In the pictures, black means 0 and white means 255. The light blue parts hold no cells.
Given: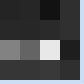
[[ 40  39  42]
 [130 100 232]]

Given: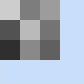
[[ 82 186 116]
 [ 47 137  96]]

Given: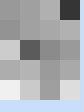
[[147 161 168]
 [204  91 139]]

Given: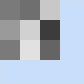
[[154 209  60]
 [122 225 100]]

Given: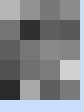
[[116  48  94]
 [ 95 118 138]]

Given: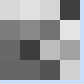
[[124 136 114]
 [104  61 188]]
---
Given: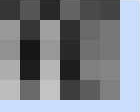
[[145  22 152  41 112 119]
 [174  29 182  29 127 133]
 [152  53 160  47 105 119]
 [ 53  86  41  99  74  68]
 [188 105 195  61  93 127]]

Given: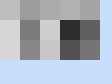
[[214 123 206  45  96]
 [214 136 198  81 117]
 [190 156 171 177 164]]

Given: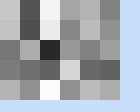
[[194  78 235 136 187 144]
 [200  84 243 165 180 130]
 [124 111  98 213 104  98]
 [180 144 251 144 187 172]
 [118 172  41 152 130 159]]

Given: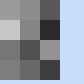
[[118  81 148]
 [125 104  62]
 [198 133  42]
 [155 140  88]]

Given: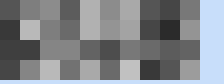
[[ 63  63 133 133  99  77 120 106  92  99]
 [ 85 126 140  92 177 140 169  85  70 120]
 [ 70 133 185 114 169 106 193  57  85 156]
 [ 57 185 126 106 177 148 163  70  43 148]]

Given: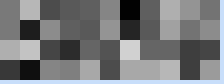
[[ 56  15 133 127 168  76 168 168 183  62 155]
 [121  29 140  95  89 148  37  89 161 115 140]
 [121 183  76  89  95 133   2  95 175 148 115]
 [175 195  69  44 101  83 209 101 101  62  69]]

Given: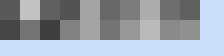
[[ 70 116  63 130 164 116 151 186 138 144]
 [ 89 194  96  83 164 104 124 172 110  96]]

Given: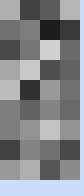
[[188  49 153 112]
 [175  65  91 181]
 [125  98 132 105]
 [ 72 118 208 105]
 [112 125  29  57]
 [ 65 132 112  72]
 [125 147 194 147]
 [153 175  85 140]
 [167 201  79  98]]

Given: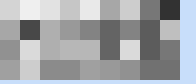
[[167  72 175 153 131 100 131  92 191]
 [160 205 139 139 160 153 145 113 113]
 [145 218 175 183 183 100 218  92 119]
 [212 239 226 198 233 167 205 119  50]]
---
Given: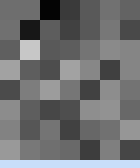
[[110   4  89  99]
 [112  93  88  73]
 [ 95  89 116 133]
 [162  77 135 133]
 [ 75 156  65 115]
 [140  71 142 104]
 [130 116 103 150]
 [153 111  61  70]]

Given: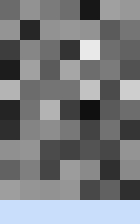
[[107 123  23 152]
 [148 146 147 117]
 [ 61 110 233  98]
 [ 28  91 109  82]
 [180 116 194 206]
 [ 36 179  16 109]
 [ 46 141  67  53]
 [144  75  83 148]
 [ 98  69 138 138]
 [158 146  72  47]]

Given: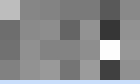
[[189 131 122 137]
 [110 141 146 146]
 [113 131 142 151]
 [129 153 155 144]]

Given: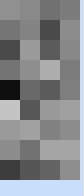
[[144 113]
 [117  75]
 [ 74  91]
 [116 174]
 [ 15  91]
 [196 153]
 [154 130]
 [141 165]
 [ 61  99]]

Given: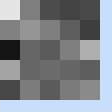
[[229  76  73]
 [129 127  62]
 [ 20  91 175]
 [164 108  94]
 [ 71  91 138]]

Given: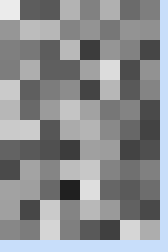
[[235  88 129 107]
 [150 183 147 147]
 [127  93  60 130]
 [125  95 162  76]
 [202 124  68  89]
 [183 155 162 131]
 [202  86 180 103]
 [ 99  80 160  67]
 [ 74 133 199 112]
 [162 105 222  90]
 [160 202 184  97]
 [135 213  89 214]]

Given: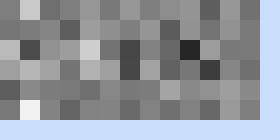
[[125 110 150 150 141  94 113]
 [118 133 157 127  92 116 122]
 [185 145 206  70 104 155 122]
 [159 162 177  71  98  60 112]
 [ 93 124 111 121 164 145 137]
 [120 131 130 106 112 104 126]]

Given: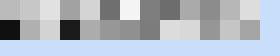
[[187 225 212 244 109 140 221]
 [ 16 211 172 144 220 150 165]]
